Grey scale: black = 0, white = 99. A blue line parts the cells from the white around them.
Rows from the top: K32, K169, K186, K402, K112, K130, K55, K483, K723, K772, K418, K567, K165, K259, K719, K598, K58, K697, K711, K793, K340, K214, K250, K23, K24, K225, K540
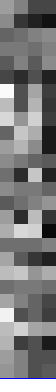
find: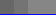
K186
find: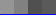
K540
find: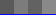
K112
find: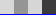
K723

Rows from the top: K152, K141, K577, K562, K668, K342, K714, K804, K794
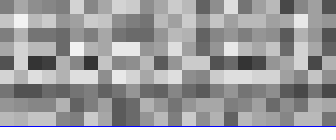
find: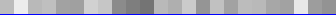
K141
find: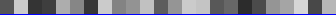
K668
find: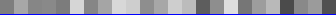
K152

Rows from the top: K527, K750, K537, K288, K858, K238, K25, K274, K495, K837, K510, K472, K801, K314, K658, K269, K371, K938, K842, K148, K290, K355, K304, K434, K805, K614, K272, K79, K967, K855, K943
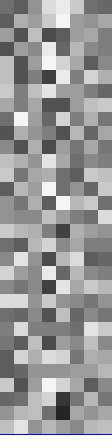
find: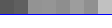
K272
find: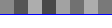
K510
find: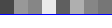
K288
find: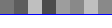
K805
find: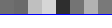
K967

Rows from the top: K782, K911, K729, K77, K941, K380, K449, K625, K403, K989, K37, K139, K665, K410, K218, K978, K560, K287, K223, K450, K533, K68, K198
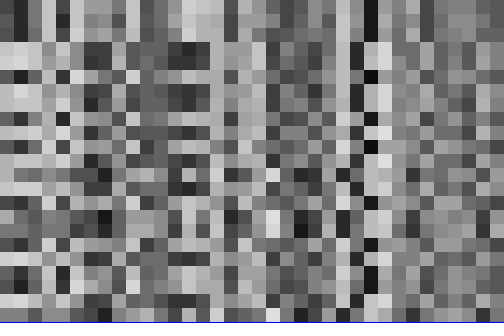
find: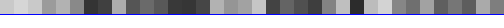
K941
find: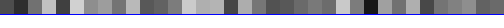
K729
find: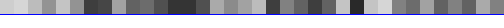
K68
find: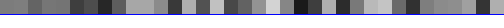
K560

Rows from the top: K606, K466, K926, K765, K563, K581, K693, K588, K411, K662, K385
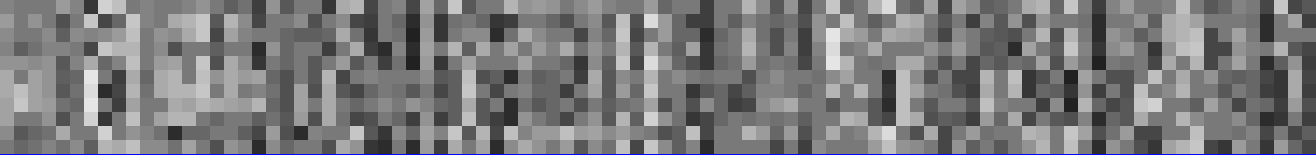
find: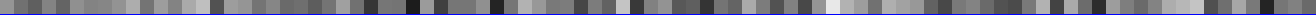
K926
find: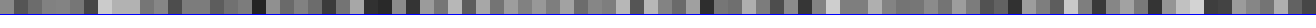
K765
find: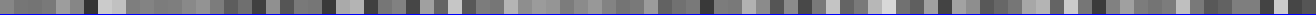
K606
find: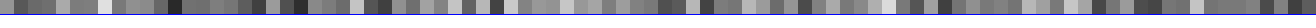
K662

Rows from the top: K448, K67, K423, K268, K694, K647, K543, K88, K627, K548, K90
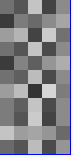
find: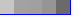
K548
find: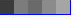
K67
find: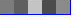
K88
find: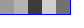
K423

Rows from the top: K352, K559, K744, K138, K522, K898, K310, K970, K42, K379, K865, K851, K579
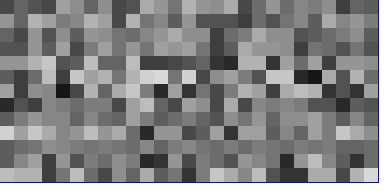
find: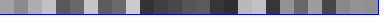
K522
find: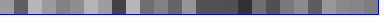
K559
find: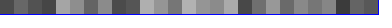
K352
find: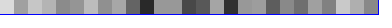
K379
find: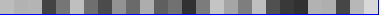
K579
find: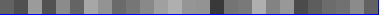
K744
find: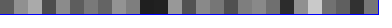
K851

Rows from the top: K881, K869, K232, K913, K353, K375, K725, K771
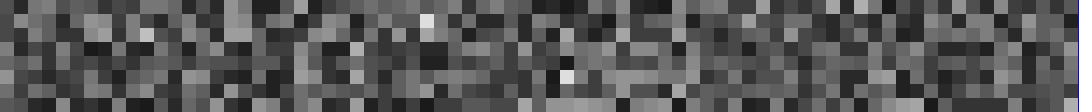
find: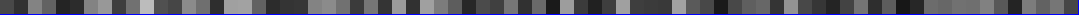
K232
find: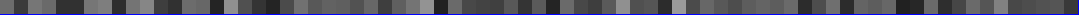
K725

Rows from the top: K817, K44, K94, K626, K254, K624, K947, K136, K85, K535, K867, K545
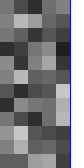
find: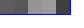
K545
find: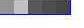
K535
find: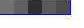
K94
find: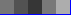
K85
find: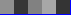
K254
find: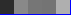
K136
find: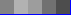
K44

